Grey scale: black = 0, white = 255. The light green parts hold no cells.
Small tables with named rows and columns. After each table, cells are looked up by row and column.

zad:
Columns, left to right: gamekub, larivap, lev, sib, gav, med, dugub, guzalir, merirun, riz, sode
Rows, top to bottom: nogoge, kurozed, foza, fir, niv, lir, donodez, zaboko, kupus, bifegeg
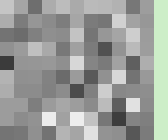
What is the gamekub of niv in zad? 59
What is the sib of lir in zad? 130
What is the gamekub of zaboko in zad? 156
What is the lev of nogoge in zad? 110
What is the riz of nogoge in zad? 119
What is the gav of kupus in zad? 161
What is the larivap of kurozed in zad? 124

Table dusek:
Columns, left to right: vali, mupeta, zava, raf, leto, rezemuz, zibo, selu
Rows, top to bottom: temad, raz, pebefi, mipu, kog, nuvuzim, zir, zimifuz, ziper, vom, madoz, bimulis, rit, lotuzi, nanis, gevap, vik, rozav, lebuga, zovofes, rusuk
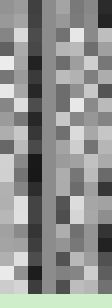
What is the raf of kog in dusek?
140
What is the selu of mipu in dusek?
160
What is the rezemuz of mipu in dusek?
186
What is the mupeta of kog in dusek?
165
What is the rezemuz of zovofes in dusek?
133
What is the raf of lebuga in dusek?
140
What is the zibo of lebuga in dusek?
157
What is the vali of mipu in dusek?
97
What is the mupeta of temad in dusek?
155
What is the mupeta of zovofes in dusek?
145
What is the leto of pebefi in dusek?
114
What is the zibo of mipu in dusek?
110
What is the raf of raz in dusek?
140
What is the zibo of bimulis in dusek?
193
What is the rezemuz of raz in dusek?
123
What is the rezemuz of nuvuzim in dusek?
178
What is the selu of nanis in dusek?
162
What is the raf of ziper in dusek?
140
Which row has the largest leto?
ziper

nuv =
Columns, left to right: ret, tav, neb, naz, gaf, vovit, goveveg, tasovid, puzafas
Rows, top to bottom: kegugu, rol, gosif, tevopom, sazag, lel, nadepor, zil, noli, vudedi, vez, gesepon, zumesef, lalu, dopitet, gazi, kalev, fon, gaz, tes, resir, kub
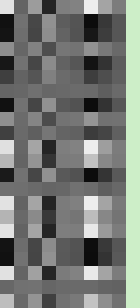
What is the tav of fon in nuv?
109
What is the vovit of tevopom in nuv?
115
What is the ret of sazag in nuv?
23
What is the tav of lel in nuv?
99
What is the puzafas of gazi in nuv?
116
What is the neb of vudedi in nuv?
95
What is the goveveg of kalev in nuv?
232
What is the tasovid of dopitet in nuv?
164
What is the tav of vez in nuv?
102
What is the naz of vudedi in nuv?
118
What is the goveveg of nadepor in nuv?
106
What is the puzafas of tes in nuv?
124

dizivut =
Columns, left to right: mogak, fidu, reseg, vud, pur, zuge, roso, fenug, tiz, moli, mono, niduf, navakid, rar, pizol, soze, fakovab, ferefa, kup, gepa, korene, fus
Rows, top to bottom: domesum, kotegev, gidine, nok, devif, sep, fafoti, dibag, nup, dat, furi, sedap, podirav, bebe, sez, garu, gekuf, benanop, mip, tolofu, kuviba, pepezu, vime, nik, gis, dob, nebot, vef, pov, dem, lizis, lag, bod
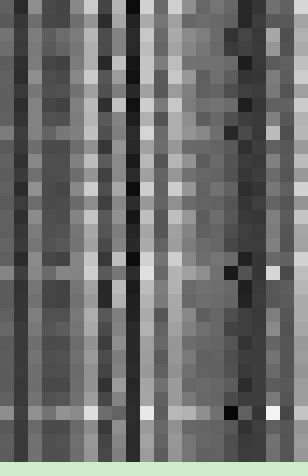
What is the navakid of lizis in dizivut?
145
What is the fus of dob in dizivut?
155
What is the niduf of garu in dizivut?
86
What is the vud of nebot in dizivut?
77
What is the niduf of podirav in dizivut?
100
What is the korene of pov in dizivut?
84
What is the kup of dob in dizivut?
61
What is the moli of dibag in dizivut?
17

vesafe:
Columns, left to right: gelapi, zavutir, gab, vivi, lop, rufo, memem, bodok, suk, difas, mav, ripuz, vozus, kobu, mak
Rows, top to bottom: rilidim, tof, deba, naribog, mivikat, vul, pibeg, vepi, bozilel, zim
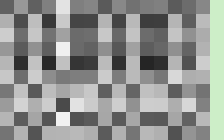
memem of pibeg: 199
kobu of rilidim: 108
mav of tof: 61
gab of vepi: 175
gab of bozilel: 165
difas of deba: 195
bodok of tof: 180
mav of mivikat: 37
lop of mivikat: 193
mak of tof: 187
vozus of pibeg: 93
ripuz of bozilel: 88
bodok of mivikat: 187
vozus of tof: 181
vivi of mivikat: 40
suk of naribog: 87
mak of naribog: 178

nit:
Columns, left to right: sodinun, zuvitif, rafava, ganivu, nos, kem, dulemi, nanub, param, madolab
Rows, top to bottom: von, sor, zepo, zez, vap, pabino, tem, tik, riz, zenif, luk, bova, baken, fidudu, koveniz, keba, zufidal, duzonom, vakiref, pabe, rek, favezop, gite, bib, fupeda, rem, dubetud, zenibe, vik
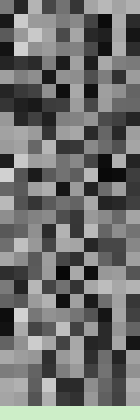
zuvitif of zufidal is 99
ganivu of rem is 47
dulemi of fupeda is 37
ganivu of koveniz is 90
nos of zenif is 158
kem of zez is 130
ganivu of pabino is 25
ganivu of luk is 182
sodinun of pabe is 46
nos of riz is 128
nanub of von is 184
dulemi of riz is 147

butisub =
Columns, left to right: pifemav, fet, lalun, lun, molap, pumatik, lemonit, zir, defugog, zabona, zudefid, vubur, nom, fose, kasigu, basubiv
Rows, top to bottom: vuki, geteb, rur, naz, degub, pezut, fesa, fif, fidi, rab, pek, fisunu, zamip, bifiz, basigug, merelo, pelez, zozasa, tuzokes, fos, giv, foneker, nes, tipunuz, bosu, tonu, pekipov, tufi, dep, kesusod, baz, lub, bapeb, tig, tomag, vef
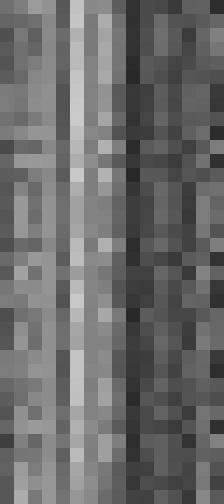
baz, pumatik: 176
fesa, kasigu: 100
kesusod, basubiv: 104
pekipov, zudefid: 63
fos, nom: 85
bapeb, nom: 77
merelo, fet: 152
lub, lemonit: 128
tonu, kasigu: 104
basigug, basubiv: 100
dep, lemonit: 131
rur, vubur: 110
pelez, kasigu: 119
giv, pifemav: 119
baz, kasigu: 111
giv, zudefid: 59
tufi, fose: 83

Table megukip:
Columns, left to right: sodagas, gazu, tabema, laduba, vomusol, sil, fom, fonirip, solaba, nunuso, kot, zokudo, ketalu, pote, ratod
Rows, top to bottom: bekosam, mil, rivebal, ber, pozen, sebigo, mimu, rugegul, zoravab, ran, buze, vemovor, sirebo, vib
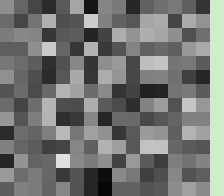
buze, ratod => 85
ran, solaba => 55
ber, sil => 54
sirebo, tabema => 124
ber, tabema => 143
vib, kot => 84
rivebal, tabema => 132
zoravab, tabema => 126
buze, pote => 91
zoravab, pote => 129
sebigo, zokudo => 131
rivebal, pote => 80
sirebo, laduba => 103
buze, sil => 134

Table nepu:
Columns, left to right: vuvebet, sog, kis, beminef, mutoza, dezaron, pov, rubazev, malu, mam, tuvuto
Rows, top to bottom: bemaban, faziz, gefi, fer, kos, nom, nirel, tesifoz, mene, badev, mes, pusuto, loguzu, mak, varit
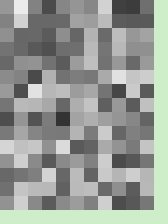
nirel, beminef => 183
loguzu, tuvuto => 182
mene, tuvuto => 100
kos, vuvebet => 104
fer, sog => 104
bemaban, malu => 64
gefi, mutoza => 142
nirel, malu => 70
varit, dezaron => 156
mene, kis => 83
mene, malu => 149
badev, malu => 102
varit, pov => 128
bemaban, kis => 130
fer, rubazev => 117
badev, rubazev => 203
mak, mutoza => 97
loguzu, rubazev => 201
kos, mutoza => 91
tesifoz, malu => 152
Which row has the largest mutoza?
mes

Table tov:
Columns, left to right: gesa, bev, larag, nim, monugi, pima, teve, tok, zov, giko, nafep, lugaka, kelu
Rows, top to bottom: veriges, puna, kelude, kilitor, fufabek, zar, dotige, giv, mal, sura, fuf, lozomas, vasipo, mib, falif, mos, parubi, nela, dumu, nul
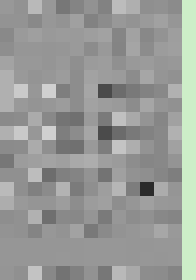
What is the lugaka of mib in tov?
172
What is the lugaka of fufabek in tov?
150
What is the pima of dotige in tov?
141
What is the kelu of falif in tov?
151
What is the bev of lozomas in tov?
156
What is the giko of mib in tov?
125
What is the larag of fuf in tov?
171
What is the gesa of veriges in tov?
152
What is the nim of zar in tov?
151
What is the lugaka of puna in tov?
161
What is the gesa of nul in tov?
149
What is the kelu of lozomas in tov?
148
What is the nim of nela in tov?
150

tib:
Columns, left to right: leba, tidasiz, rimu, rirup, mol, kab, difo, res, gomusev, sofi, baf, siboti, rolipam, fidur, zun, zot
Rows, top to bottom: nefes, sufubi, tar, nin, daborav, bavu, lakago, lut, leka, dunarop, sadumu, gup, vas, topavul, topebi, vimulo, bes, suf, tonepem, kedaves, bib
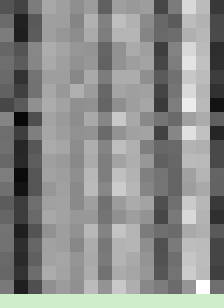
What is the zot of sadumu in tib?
73
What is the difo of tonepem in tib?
169
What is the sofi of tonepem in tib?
169
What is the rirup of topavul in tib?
150
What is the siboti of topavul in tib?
117
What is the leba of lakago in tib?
97
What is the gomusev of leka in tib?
200
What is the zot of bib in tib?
110
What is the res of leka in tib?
134

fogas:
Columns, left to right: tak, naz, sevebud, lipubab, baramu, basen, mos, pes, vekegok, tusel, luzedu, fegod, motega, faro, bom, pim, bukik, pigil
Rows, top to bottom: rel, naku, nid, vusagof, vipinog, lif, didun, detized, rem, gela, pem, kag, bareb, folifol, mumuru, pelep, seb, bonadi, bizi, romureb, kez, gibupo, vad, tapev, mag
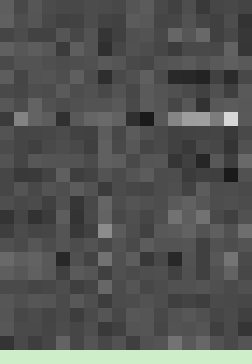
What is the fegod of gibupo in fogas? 77
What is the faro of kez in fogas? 81
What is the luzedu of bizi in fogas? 56
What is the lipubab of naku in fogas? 72
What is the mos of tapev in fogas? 78
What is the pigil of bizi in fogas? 74
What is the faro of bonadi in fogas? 85
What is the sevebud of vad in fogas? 75
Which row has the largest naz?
rem

